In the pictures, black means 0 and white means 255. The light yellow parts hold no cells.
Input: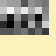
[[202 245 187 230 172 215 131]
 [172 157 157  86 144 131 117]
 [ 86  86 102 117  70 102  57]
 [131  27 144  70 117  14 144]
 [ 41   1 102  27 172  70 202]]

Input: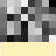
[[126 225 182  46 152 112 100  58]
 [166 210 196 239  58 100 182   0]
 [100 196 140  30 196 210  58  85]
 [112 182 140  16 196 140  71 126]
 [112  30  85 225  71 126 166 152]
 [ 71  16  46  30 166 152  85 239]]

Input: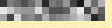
[[232 203 163 151 151 219 137  82  82  96 187 232  68 163  96]
 [ 54 123 108  82 108 151  39 123 108 151  68  24 187 108 175]
 [163  68 219 123 137 108 175 123 137 151 175 203 175  39  82]]

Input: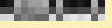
[[215 215 103 128 115 103 103 215 103 215 228 215 228 103 215]
 [ 73  73 143 115 128 143 143  73 143  73  59  73  73 143  89]
 [ 16  28 174 128 158 158 174  28 174  28  16  28  16 174  28]]

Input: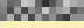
[[115 173  86 173  73 158 102 143  86  61 143 143]
 [143 102 115 199 186 102  48  86 129 199 173 158]
 [129  73 158  73 143 115 199 129 158 173  86 115]]

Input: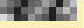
[[218 176  45  60 148 111  86  32  98 111 160]
 [148 111  86  32  98 111 160 123  32 135 190]
 [111  86  32  98 111 160 123  32 135 190 135]]

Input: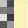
[[ 88 155]
 [125 113]
 [198  75]
 [225  59]]

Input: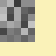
[[154 182  58 141 141]
 [141 169 154  71 194]
 [ 71 125 112 182  99]
 [125 112 125  99 125]
 [182  85 169  99  85]
 [194  71 169  85 141]]
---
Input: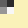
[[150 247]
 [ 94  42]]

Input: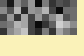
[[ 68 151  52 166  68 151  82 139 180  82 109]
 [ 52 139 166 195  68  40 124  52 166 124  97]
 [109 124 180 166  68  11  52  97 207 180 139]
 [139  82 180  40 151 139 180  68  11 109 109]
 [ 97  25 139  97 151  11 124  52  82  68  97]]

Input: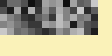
[[200 162 107 119  94  68  43  68 147 119 174 188  81  29]
 [131 147 119  94  56  56 162 147 188 162  29 131  81  68]
 [174 131 107  56  43  94 119  56 188 131 174 119 131  43]
 [ 43 107 107  81  16  43 162 147 162  16 162  94 107 200]
 [ 81  29 162  29 174  56 147  94 174 131  68 200  43  94]]

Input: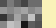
[[136 194 179  23  94  81]
 [151 136 151 164 136 151]
 [ 81 122  94  68 108 108]
 [ 52 108 164 122 194  94]]

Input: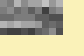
[[180 164 180 164 164 152  95 108  95]
 [124 140 108 124  95 124  64 124 140]
 [140 124 180 140 164 164 194 152 180]
 [108 108 124 124 124  95  95  79  79]
 [ 79  64  64  79  64  95 108 140  79]]

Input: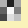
[[ 98 248 125]
 [ 70 222 194]
 [178  33 166]]

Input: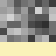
[[183 210 168 142 101  87  87 196]
 [ 74 183 196 168 142 101  87 113]
 [156 168 113 156  87 210 127 183]
 [168 142  87 113 127  74 101  60]
 [183 113 127 142  60 156 183  60]
 [156 101 101 142  74  60  47 113]]

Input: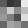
[[140 205 140 189]
 [102 165 152 114]
 [152 127  77 221]
 [ 90  52  64 233]]
